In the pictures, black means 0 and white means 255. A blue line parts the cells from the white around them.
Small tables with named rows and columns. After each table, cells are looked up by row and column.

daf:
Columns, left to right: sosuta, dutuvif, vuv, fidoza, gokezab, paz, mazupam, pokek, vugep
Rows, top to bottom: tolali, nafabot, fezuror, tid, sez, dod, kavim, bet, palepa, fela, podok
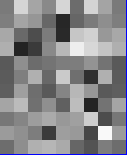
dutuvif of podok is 142
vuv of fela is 125
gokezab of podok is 170
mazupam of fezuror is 209
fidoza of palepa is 170
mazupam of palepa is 206
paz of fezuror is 198
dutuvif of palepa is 133
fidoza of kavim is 89
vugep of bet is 165
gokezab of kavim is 133
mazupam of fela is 71
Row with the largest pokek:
fela

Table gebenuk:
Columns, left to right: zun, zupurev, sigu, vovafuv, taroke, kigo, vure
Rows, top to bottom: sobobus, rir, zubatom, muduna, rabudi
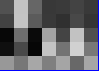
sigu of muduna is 6
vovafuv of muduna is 195
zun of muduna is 15
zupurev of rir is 196
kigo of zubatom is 194
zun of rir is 66
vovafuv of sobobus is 56
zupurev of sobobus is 195
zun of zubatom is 7
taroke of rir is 48
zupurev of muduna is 73
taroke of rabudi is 165

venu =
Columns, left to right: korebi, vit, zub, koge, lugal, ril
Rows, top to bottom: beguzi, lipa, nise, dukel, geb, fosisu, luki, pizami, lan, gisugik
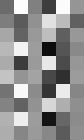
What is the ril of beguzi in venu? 149
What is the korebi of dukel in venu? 184
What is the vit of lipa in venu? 91
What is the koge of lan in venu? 20
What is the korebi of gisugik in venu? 173
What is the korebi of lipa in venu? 125
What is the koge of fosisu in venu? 72
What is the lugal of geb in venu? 75
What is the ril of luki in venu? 134
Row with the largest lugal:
beguzi

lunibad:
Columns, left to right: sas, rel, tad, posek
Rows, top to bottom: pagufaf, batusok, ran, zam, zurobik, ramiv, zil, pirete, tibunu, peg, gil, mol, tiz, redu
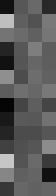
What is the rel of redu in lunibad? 103
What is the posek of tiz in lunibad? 16
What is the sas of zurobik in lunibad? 17
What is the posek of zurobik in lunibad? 94
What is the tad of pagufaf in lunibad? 105
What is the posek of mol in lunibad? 58
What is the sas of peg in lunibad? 36
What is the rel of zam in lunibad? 87
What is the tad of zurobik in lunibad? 102
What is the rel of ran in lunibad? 107
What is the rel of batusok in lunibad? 95
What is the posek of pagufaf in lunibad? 41
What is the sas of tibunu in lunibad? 25
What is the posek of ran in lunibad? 118
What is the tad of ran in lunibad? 96
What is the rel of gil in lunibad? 80
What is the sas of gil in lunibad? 65
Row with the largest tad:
zam

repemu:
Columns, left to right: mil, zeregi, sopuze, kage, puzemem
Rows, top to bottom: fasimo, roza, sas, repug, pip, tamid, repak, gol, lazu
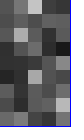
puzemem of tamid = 72
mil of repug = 48
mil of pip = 49
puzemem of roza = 94
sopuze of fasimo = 196
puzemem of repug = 25
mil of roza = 77
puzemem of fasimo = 54
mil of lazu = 105
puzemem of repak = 109
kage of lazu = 54
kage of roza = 97
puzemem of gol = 184
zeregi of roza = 94
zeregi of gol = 45
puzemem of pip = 136
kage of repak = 76
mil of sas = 87
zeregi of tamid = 48
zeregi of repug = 83

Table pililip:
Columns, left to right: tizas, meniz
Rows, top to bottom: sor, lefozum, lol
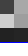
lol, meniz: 37
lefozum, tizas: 206
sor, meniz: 168
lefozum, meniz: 158
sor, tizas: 65
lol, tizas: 34

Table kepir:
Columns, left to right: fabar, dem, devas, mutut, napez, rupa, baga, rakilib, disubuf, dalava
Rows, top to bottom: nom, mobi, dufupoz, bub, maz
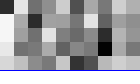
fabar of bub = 232
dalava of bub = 120
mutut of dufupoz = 226
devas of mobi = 43
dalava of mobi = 143
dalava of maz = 194
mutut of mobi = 161
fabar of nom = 45
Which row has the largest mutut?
dufupoz

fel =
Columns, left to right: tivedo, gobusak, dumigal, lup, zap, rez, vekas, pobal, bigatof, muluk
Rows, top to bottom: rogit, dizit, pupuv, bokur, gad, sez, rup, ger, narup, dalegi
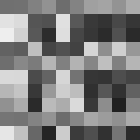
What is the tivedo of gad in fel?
110
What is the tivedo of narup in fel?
117
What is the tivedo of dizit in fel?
226
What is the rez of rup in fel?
189
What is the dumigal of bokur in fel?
191
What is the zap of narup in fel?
108
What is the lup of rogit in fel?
146
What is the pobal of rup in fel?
87
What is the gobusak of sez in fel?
216
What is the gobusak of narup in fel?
115
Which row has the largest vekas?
bokur

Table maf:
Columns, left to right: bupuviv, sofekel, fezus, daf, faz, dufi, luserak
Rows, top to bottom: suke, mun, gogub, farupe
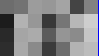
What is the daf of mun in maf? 56
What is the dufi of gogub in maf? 139
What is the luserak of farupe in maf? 188
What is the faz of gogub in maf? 149
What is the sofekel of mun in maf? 178
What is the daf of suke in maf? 151
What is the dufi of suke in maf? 68
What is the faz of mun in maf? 118
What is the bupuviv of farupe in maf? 45
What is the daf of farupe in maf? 59
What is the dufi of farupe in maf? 179
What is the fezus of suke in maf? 156
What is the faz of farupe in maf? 109
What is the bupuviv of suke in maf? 109
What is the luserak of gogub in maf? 198
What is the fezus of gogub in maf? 171
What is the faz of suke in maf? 164
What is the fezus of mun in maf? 151

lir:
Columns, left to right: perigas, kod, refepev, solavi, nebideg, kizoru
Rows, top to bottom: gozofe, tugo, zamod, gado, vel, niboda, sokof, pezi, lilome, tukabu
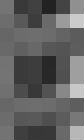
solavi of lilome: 79
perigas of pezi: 103
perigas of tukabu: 115
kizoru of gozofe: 144
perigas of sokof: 112
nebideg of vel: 82
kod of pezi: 108
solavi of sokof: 83
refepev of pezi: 110
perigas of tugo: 109
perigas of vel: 115
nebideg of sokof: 136
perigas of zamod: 102
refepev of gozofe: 65
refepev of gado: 104
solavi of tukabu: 56
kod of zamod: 108
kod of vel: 58
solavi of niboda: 40
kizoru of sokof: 200
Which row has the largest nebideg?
tugo

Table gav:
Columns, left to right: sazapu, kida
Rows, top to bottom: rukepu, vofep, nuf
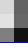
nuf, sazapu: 127
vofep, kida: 103
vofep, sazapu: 226
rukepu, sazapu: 216
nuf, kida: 18
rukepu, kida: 99
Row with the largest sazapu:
vofep

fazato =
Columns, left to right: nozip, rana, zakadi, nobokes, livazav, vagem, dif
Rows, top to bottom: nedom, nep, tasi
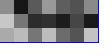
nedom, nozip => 142
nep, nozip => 199
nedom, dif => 138
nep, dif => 26
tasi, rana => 187
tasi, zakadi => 118
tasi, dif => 195
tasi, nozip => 170
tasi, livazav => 108
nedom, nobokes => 153
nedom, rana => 23
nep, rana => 119
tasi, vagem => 84
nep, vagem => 70
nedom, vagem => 82
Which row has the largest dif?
tasi

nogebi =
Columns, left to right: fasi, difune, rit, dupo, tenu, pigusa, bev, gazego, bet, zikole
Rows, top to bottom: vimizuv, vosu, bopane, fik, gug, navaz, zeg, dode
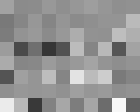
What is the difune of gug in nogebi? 134
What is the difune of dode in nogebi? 184
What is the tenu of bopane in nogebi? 152
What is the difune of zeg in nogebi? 151
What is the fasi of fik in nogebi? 156
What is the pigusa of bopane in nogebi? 173
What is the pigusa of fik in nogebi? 188
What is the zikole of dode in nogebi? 98
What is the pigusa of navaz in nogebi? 227

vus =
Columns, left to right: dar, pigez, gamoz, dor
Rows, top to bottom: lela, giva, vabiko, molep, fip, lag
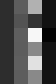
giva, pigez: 83
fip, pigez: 95
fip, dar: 45
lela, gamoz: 177
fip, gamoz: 225
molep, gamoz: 137
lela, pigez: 93

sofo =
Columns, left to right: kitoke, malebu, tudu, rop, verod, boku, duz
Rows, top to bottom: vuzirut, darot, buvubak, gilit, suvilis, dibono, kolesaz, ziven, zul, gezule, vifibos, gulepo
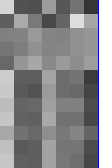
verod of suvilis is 154
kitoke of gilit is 117
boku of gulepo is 110
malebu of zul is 98
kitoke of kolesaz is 201
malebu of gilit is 126
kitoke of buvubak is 129
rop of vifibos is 163
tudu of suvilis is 167
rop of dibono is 164
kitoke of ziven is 188
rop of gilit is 132
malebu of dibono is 94
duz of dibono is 59
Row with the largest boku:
darot

